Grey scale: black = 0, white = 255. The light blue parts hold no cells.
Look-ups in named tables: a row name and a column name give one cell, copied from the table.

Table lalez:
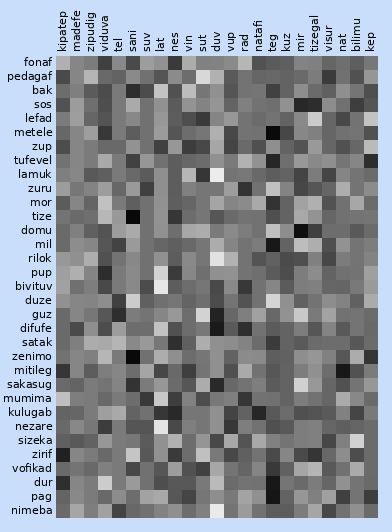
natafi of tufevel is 146
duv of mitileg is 144
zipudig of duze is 132
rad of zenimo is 139
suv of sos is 113
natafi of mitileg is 114
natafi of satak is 108
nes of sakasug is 107
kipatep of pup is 159
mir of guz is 200
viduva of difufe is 77
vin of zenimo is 109
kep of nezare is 107
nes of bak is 81
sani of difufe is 109
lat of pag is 168
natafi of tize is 114
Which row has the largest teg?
duze

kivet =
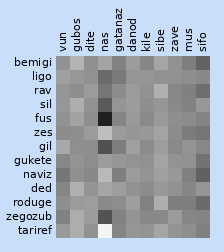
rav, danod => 155
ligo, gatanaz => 122
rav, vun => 149
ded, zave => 145
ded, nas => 165
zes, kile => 152
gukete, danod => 147
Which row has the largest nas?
tariref

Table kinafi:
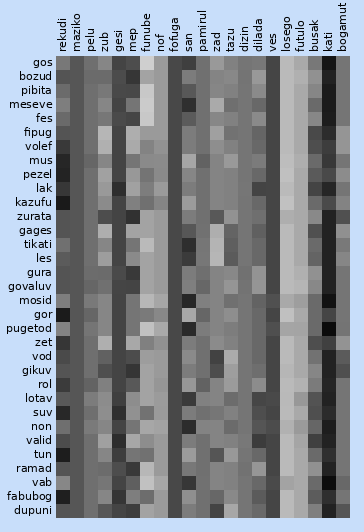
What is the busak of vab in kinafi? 106
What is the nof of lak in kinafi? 154
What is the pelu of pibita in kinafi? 111
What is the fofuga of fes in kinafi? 72
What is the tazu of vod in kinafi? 171
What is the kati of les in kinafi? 34
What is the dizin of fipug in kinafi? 117
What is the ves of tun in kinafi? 69

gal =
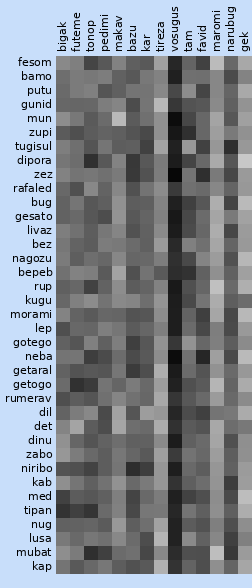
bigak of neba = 116
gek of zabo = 144
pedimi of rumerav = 112
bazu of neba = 75
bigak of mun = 141
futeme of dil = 124
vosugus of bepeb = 45
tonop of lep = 102
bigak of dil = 99
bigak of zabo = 151

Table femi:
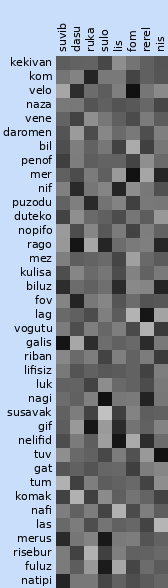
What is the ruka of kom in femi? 36
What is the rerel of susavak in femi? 94
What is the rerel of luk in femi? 76
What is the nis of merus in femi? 98
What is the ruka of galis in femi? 45
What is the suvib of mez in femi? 127
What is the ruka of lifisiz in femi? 97
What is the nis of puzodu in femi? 119
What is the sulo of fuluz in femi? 27
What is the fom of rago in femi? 122
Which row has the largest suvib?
tum

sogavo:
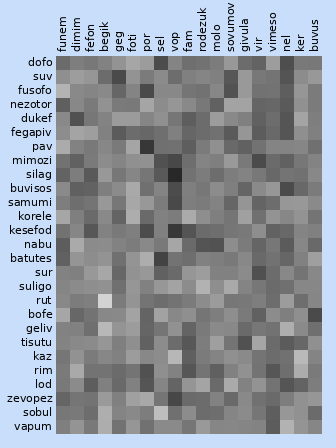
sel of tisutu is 140
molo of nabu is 82
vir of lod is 147
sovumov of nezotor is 163
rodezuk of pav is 123
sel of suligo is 151
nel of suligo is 112
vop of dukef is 118
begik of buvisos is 127

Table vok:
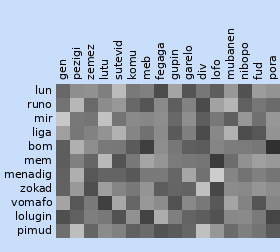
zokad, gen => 98
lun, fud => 156
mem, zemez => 101
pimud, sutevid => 129
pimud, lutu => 139
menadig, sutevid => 100
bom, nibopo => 123
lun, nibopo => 81
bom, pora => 48
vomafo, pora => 133
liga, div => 75
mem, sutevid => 83
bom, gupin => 119
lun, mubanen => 152
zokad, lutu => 158
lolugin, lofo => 82
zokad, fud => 149
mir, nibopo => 150
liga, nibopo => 77

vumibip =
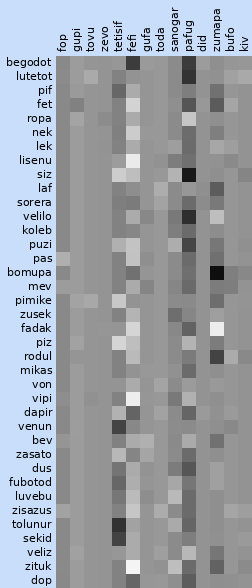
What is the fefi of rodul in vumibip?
186
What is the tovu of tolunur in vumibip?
149
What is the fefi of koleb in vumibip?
135
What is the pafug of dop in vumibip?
93
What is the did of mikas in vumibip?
147
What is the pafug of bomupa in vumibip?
111
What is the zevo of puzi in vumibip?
148
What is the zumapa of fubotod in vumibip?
160
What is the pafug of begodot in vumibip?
60
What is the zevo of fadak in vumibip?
150
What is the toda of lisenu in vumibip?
146
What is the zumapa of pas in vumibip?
112
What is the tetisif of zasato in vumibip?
184
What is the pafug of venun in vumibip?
139
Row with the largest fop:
pas

